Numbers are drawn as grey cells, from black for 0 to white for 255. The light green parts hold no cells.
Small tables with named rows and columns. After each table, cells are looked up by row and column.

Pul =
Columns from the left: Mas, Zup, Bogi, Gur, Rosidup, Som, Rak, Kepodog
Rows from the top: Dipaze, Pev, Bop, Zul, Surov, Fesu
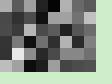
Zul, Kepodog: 128
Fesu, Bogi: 12
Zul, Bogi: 16
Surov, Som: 135
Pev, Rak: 114
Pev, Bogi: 76
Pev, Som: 161
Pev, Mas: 73

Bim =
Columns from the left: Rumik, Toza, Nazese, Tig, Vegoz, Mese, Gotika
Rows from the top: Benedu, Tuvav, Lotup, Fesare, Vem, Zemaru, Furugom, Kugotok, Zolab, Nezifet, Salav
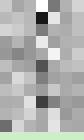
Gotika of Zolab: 153
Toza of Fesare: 180
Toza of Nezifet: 188
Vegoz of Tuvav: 230
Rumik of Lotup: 212
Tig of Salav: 167
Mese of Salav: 170
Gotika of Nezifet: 171
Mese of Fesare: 177
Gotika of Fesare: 180
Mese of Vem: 174
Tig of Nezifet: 169

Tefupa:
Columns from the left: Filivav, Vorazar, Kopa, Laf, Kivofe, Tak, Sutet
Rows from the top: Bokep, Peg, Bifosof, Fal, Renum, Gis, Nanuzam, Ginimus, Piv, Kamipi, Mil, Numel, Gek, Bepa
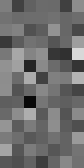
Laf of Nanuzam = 65
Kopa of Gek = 124
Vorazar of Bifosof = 130
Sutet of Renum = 216
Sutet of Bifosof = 72
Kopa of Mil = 124
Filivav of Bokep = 126
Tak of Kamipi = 84
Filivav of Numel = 123
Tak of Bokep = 64
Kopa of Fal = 114
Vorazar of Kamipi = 141
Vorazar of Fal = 92
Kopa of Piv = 9
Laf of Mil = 101
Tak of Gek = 99
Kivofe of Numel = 113
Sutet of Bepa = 113
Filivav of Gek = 165
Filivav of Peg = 114

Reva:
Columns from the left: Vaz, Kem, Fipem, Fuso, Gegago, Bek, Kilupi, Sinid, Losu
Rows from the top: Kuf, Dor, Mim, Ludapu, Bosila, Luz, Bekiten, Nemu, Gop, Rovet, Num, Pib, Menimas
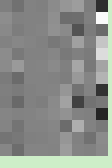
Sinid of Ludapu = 129
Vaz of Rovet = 133
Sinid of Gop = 114
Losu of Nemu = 50
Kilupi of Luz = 166
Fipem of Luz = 131
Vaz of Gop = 125
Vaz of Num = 132
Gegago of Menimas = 131
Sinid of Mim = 123
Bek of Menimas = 156
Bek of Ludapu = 127
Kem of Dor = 129
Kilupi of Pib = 129
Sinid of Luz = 121
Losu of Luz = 164
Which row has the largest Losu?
Dor

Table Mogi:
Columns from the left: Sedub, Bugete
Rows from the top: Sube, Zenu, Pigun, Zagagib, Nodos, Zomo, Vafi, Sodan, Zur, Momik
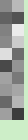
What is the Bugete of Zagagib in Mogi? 203
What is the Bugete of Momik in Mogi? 60
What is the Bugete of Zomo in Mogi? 148
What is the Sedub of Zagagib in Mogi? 137
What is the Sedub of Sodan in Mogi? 152
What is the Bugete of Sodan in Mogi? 166
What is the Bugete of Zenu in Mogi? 83
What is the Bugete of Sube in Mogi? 185
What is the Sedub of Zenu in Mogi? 98
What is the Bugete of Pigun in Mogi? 235
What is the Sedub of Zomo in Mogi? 73
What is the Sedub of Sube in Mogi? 137
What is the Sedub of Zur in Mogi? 104
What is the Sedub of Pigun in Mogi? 129
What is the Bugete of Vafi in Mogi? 121
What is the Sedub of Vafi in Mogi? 162
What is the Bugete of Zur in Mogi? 182
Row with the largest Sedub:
Nodos

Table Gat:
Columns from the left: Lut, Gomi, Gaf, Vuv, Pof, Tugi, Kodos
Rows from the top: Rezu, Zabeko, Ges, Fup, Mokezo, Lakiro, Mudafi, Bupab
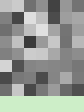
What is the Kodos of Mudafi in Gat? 122
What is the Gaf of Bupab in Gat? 73
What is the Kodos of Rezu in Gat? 115
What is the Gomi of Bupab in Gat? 198
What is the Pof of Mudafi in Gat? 133
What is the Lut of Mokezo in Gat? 128
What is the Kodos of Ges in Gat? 158
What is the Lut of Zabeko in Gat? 128
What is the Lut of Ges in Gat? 111
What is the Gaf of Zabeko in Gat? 222
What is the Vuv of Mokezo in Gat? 201
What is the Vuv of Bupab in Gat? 120
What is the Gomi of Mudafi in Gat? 120
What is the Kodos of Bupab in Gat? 79
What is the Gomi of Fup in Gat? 193
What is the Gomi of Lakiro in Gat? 82
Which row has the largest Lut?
Lakiro

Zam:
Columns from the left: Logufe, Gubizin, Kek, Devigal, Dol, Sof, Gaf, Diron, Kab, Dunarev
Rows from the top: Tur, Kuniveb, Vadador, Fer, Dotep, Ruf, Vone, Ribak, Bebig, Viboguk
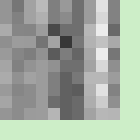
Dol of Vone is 127
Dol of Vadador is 73
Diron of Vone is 183
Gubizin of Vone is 145
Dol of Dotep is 91
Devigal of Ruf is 156
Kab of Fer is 193
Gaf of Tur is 111
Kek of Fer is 155
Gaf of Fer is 120
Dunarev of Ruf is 143
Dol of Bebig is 109
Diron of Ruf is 162
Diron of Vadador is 183
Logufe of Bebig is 165
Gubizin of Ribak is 134

